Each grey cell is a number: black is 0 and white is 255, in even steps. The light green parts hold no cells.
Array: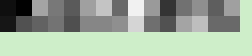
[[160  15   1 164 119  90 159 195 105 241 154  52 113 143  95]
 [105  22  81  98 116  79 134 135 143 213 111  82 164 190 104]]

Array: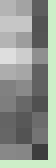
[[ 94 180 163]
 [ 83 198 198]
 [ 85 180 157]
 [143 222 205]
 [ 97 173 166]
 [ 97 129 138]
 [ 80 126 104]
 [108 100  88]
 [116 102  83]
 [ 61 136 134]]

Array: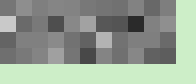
[[126 118 142 127 133 131 120 116 113 130 104]
 [143 201 106 121  78 136 162  87  84  42 129]
 [106 100 128 128 138 114  98 179 114 127 127]
 [ 93 111 121 132 160 117  72 132 112 135  97]]

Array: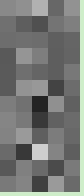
[[146 137 144 177 103]
 [127 112  94  80 116]
 [101 109 111 109  95]
 [100  89 149 126  94]
 [120  90 111 101  94]
 [108  90 147 152  67]
 [ 96 125 113  35 144]
 [107 133 121  57  97]
 [104 131 154  95 124]
 [ 94 106  56 206 132]
 [122  88 128 106  75]
 [106 121 132  64 154]]

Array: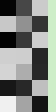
[[203   4  71]
 [ 52 200 145]
 [205   2  56]
 [ 38 207 206]
 [ 40 212 173]
 [191  23  40]
 [ 20 240 164]]

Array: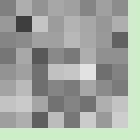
[[140 128 173 147 167 160 134 159]
 [173 153  62 197 156 178 166 151]
 [ 96 133 139 161 160 184 168 153]
 [144 118 169  87 136 121 174 143]
 [130 147 160 113 193 198 226 111]
 [123 163 185 111 133 123 166 139]
 [195 194 201 164 114 131 114 176]
 [205 158 173  94 188 119 204 153]]

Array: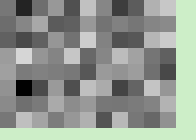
[[199 119  35 110 152  80 193 134  61  92 177]
 [138 109 134 168  91  96 152 115 129 118 133]
 [203  97  73  96 150 114 205 130  81  87 182]
 [ 96 156 214 149 132 198 104 134 188 162 117]
 [ 72 160 123 129 125 120  87 154 147 157 112]
 [150 146   1  75 154  79 191 171  68 100 196]
 [179 138 111 122 170 140 153 119 118 123 131]
 [145 119 191 164 124 151 176  83 184 119 103]]
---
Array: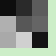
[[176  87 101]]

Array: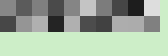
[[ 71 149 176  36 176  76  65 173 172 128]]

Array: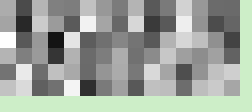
[[164  40 203 155  90 242 165 103 215  58  89 238 147  76 101]
 [180 127 154  53 178 107 125 173 113 139 199 159 141 161  98]
 [194 218  96 113 244  47 122 160  88 192 189 109 189 202 166]]

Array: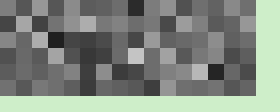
[[ 68 167  67 115 145 173 120 131 109 120  72 155 128  90 101 152]
 [ 82 105  90 164  81  56  65 106 195 109 161  88 119 135  75  93]
 [113  88 119 112  95  61 102  96  87  63 150 110 106 115  85 101]]

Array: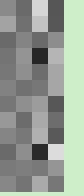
[[163 112 194  87]
 [116 148  38 181]
 [130 113 119 166]
 [152 108 169 109]
 [106 142  42 220]
 [135 116 170 119]]

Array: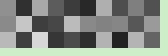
[[138 198  62  71 187 137 130 134  87 154]]

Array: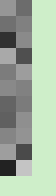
[[112 128]
 [169  79]
 [137 129]
 [ 96 143]
 [158  74]]

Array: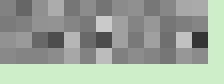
[[123 128 146 148 134 121 201 160 131 150 117 126 133]
 [137 131 132 141 166 130 187 128 141 132 118 150 139]]
